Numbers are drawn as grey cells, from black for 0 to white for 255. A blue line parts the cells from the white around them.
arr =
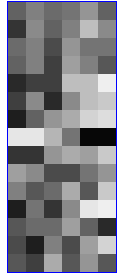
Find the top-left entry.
98
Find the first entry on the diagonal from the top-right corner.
98
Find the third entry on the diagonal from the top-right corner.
149
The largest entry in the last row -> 171
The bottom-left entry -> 87
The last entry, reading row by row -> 87
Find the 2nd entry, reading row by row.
128
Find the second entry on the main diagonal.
138
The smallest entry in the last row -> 63
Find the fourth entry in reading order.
116
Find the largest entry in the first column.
230
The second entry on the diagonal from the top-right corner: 190
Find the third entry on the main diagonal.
75
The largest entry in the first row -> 149

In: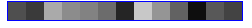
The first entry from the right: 67
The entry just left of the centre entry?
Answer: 108
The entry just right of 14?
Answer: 88
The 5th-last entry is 149

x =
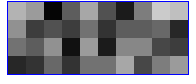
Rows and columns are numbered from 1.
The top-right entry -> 191
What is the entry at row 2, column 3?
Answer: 81
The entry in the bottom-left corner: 39
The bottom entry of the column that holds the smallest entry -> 104
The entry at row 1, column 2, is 155
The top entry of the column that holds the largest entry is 203
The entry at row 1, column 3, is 5
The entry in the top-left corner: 179
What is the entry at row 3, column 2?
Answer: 93
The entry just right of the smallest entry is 93
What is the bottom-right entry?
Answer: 155
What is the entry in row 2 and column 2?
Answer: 61

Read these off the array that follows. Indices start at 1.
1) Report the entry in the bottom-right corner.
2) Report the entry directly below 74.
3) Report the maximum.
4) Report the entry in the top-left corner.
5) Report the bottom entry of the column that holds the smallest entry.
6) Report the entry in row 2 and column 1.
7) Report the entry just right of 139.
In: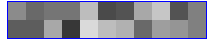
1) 128
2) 189
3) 218
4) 139
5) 55
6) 93
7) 105

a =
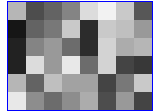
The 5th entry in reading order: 220
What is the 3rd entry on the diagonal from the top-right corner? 211
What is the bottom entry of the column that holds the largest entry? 77
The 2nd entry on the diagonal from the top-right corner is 191
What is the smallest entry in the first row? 77
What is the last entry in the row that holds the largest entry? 87
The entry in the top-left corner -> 182
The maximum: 242
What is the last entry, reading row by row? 68
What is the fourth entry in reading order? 132
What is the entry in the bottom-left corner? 232
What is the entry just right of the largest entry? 201
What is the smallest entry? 22

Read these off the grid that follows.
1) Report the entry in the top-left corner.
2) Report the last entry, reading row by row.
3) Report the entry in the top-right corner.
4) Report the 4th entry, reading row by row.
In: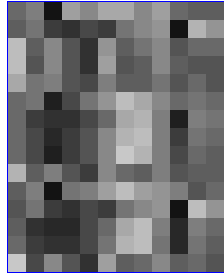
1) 105
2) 84
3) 94
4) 159

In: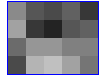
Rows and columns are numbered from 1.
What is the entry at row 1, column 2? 86
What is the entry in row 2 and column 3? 35
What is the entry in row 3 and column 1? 107
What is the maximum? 192
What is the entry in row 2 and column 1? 162
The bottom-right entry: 117

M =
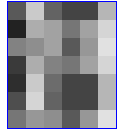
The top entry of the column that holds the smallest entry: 89
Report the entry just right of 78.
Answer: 213
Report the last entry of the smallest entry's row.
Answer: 213
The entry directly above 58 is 130
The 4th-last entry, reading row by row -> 142
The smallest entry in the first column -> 34
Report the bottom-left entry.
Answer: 118
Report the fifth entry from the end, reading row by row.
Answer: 151
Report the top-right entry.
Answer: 182
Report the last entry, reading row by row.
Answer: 225

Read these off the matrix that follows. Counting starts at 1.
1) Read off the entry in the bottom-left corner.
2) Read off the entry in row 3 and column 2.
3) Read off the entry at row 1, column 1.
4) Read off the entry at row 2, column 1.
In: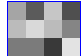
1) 123
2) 123
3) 165
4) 187

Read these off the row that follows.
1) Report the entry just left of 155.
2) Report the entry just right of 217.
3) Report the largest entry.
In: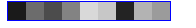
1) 179
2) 199
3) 217

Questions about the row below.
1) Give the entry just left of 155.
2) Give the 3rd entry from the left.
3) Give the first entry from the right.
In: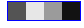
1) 231
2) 155
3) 18

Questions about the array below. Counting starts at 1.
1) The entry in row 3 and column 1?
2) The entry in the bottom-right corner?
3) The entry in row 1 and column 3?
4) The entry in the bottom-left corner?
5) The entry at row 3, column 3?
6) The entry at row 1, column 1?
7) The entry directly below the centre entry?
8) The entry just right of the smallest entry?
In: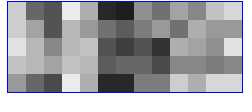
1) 225
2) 215
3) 83
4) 153
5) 135
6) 205
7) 103
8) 144

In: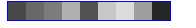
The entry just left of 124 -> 105
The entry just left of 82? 176

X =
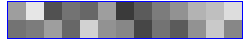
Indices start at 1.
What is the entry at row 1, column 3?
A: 81
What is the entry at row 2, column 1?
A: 115
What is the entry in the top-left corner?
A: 158
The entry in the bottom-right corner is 135

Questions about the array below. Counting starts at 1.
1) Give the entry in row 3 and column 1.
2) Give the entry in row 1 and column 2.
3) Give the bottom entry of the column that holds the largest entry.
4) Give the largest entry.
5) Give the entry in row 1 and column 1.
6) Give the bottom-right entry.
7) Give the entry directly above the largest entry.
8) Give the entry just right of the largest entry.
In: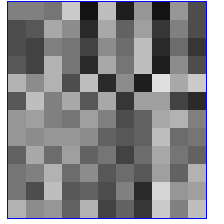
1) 77
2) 128
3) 202
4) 223
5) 128
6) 190
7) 30
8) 168

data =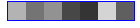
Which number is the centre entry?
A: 71
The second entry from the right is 212
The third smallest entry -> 95

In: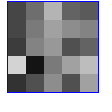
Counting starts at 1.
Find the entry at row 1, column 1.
70
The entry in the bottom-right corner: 161
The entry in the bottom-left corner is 50
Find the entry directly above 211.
60
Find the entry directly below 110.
122
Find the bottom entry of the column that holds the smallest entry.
80
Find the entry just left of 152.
131

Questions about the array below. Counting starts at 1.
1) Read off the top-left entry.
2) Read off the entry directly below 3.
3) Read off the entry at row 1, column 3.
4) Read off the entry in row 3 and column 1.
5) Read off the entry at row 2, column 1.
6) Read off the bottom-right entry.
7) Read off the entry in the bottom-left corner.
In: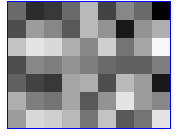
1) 106
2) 174
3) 55
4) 195
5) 78
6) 228
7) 156
